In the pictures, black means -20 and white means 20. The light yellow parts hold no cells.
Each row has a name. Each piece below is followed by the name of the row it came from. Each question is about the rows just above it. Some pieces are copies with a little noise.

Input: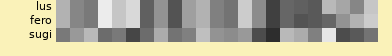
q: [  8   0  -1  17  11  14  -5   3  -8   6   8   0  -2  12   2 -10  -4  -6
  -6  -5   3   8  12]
fero
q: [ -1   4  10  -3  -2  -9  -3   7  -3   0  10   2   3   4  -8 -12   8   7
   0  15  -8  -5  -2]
sugi
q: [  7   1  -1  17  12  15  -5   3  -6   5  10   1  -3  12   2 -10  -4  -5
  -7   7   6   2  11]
lus

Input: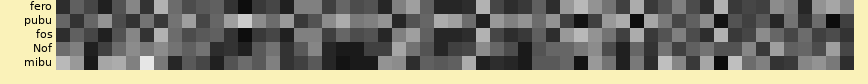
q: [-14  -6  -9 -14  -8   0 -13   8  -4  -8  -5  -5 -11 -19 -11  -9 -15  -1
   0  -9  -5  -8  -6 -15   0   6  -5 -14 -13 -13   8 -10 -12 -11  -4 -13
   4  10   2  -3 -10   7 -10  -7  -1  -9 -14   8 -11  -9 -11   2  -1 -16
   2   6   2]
fero
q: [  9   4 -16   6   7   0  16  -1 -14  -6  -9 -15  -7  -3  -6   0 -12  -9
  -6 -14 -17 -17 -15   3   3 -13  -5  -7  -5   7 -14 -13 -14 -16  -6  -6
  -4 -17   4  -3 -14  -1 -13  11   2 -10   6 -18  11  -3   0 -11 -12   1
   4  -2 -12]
mibu
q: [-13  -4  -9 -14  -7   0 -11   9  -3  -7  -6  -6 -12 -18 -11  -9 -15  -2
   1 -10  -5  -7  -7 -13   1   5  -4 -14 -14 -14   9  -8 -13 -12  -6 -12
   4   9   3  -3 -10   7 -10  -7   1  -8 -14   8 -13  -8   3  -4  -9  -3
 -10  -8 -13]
fos

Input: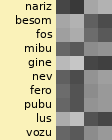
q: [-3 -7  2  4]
fero
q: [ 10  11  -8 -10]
gine

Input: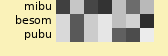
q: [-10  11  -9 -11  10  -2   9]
mibu
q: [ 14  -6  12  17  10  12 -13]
besom
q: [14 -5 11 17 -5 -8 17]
pubu

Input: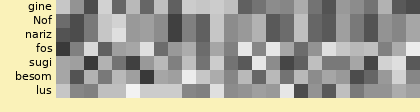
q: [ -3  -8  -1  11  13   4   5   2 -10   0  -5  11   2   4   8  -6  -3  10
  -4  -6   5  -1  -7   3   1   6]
Nof
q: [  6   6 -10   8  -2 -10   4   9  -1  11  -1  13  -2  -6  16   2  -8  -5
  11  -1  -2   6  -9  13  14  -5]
sugi
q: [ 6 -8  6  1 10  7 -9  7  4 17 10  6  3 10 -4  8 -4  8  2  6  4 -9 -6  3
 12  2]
besom
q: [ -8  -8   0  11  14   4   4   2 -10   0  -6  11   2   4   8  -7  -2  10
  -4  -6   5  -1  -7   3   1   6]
nariz
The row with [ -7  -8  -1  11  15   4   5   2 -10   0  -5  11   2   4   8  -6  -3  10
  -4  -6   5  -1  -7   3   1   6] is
nariz

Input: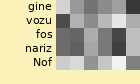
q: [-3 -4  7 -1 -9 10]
fos
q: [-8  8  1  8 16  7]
vozu
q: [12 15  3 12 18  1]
Nof

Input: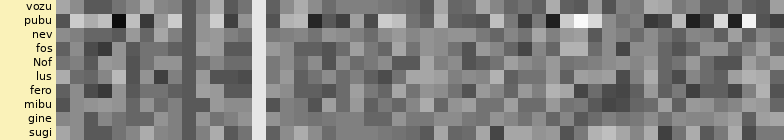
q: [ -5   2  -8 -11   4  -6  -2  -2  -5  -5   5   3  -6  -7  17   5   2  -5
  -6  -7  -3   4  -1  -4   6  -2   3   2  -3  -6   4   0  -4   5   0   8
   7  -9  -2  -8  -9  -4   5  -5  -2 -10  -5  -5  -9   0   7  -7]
fero
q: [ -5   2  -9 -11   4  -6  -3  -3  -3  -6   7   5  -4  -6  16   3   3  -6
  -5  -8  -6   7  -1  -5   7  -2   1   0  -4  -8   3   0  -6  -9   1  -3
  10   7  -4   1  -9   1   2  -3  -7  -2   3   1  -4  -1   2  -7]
fos
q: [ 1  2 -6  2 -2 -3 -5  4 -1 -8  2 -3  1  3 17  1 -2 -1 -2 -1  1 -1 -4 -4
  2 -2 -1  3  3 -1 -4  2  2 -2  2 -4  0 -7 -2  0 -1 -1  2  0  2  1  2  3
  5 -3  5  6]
gine
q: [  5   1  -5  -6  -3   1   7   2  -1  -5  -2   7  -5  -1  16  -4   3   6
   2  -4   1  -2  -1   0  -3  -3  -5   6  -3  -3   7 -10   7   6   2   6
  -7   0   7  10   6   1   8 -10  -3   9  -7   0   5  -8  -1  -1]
sugi
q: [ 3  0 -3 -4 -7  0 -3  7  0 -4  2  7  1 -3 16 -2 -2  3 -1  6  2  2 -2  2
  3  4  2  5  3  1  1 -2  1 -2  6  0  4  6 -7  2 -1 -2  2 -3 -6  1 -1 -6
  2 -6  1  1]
nev

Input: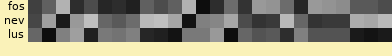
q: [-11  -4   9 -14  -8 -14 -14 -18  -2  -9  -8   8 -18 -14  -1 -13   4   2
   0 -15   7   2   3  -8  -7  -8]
fos
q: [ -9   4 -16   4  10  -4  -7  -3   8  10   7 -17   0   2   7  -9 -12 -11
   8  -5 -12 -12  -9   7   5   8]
nev
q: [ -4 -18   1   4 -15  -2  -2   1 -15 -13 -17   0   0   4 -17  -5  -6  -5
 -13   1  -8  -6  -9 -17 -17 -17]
lus

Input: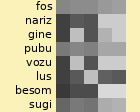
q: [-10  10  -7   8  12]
gine
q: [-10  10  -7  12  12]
vozu

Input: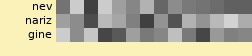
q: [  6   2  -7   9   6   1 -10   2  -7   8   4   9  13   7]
nariz
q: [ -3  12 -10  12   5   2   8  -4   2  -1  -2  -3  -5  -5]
nev

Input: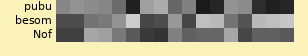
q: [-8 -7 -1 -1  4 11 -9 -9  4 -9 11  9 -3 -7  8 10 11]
besom
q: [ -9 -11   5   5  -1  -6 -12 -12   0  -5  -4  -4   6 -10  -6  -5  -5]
Nof

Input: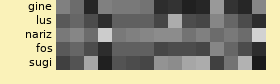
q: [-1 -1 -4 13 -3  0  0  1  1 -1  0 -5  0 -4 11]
nariz
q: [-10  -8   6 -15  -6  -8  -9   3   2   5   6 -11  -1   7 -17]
sugi
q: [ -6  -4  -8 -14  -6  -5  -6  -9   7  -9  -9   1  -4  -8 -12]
lus
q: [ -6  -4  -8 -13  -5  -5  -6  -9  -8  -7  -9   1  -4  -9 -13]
fos

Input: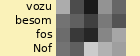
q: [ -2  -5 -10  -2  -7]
besom
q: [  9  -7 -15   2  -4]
vozu

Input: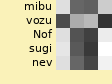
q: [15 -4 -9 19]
nev
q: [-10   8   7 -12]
vozu
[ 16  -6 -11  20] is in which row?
sugi

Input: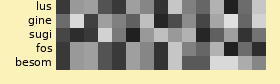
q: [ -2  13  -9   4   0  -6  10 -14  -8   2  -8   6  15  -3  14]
gine
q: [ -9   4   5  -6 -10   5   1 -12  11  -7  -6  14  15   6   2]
besom
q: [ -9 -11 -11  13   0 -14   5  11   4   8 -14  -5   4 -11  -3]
sugi
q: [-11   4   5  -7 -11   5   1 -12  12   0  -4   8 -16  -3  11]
lus

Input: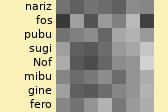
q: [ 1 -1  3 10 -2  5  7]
fero
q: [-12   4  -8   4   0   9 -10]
fos

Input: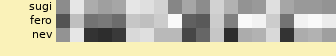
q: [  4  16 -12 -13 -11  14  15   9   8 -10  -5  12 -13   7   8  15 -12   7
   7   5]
nev
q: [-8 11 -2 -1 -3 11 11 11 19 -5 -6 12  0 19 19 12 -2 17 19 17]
fero

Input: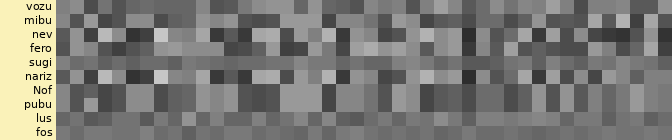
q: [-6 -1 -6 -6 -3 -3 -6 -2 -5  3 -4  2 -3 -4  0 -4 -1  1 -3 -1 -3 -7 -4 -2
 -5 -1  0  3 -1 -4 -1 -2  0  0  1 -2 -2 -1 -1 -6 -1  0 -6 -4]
lus
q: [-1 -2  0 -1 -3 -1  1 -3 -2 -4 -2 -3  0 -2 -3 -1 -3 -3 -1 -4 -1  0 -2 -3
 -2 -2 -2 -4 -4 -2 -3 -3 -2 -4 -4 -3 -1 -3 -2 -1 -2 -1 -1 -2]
fos
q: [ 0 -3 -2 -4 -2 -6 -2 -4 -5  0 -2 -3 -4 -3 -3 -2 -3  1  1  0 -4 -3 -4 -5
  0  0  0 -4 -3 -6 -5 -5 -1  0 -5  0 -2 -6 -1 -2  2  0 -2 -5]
sugi
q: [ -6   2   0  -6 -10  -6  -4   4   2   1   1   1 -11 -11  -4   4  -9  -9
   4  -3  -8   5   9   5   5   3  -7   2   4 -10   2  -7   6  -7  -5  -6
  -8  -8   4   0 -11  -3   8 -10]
fero

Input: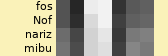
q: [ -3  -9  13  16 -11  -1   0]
nariz
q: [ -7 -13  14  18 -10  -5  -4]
Nof
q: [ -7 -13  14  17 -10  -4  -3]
Nof
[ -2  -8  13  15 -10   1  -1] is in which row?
mibu

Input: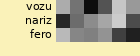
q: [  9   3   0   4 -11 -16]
fero
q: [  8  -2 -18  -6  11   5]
vozu
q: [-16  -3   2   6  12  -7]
nariz

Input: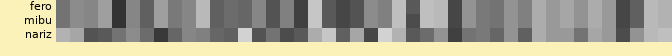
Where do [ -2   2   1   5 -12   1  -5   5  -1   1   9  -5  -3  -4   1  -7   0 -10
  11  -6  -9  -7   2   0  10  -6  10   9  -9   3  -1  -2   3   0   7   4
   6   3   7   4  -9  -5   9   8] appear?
fero
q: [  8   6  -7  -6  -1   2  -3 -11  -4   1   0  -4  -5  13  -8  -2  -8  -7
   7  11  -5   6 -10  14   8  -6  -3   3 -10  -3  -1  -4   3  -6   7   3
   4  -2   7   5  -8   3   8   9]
nariz
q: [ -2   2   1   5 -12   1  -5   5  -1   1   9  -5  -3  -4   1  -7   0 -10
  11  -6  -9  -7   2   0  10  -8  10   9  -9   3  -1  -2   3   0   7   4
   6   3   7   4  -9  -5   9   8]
mibu

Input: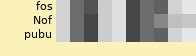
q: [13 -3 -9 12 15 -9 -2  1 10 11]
Nof
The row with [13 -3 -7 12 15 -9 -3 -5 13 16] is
fos
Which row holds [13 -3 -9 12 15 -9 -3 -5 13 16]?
pubu

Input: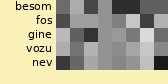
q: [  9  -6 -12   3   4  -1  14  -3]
gine
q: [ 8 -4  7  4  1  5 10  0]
vozu
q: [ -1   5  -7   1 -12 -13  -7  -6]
besom

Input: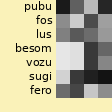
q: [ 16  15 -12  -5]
besom
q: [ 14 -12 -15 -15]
sugi
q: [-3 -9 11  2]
fero

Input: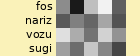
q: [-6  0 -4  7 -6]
nariz
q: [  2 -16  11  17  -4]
fos
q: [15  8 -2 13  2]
vozu

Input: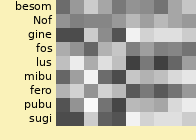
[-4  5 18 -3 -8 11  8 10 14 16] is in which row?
mibu
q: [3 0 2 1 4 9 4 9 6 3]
Nof
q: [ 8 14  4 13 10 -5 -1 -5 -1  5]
fero

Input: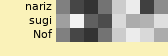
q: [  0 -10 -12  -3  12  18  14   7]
Nof
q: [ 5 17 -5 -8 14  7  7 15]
sugi

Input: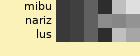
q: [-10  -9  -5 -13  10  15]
mibu
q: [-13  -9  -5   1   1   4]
nariz

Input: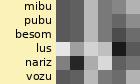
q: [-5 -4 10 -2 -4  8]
vozu

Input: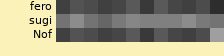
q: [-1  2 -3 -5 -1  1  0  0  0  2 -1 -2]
sugi
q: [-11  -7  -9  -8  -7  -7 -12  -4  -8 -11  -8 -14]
fero
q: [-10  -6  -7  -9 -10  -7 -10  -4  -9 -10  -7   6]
Nof

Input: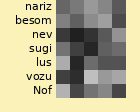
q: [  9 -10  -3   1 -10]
Nof
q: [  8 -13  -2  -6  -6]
lus
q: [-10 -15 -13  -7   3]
nev
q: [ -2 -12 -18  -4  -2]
sugi

